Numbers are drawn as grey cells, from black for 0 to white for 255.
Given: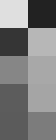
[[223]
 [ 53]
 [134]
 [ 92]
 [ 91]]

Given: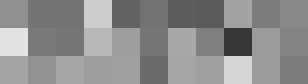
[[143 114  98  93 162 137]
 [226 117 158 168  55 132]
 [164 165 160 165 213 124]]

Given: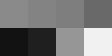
[[138 126]
 [ 18 150]]

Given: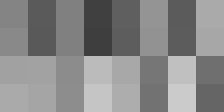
[[132 128  95  91]
 [137 128  93  92]
 [161 140 168 192]
 [170 141 173 203]]

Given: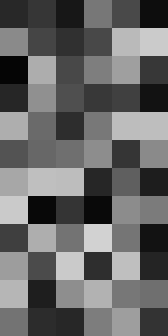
[[ 40  23  73]
 [138  48 186]
 [  5  72 159]
 [ 38  79  64]
 [174  45 189]
 [ 83 111  53]
 [167 189  95]
 [202  52 140]
 [ 63 115 117]
 [157 202 191]
 [182 142 119]
 [115  39 158]]

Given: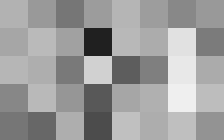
[[178 118 181 136]
 [166 161 184 225]
 [182 121  93 232]
 [135 150 166 239]
 [118 174 192 191]]
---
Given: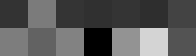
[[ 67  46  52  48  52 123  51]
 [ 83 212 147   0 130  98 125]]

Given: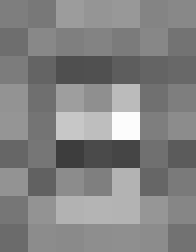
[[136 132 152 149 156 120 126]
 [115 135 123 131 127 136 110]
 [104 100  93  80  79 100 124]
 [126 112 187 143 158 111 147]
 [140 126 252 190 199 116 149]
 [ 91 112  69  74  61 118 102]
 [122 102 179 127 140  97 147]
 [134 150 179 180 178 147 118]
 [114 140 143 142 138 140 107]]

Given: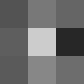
[[101 120  83]
 [ 39 204  94]
 [109 135  90]]

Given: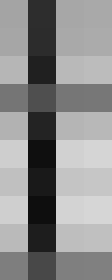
[[169 167  45 164]
 [171 169  44 166]
 [188 185  32 182]
 [119 118  79 117]
 [184 181  35 178]
 [213 209  15 206]
 [198 196  25 192]
 [214 211  14 207]
 [192 190  29 186]
 [128 127  72 126]]

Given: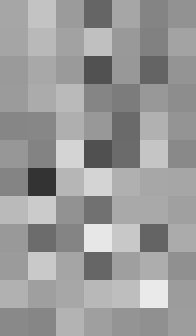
[[146 132 166 101 155 195 166]
 [163 129 153 192 162 185 165]
 [148 100 152  81 154 168 154]
 [141 152 124 133 186 171 155]
 [148 177 106 152 175 135 134]
 [137 197 107  80 212 131 151]
 [166 167 176 212 182  51 132]
 [160 169 169 113 146 203 186]
 [171 100 200 231 132 108 153]
 [144 173 159 102 165 201 155]
 [156 234 190 184 167 159 177]
 [157 144 148 159 179 134 137]]

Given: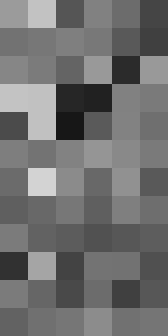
[[ 69 108 129  85 194 155]
 [ 64  89 120 127 119 114]
 [153  43 153 100 123 134]
 [122 129  33  38 193 195]
 [111 130  90  23 193  75]
 [122 137 149 130 115 126]
 [ 89 145 104 139 211 107]
 [110 127  95 119 104  95]
 [ 93  87  81  92  98 123]
 [ 80 114 115  67 165  49]
 [ 87  64 108  73 102 123]
 [117 113 140 118 112  98]]

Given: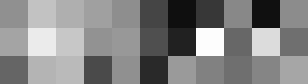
[[140  16 136  55  15  69 142 160 175 194 144]
 [111 220 103 253  33  79 152 146 199 235 164]
 [166 133 111 129 154  41 144  74 186 180 101]]

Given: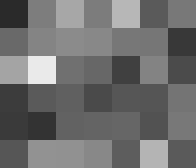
[[120  90 183 124 167 125  42]
 [ 56 118 119 136 139 132 105]
 [ 75 131  64 103 112 234 164]
 [116  85  86  74  96  90  60]
 [120  82 102 100  98  51  58]
 [ 90 180  93 136 145 146  86]]
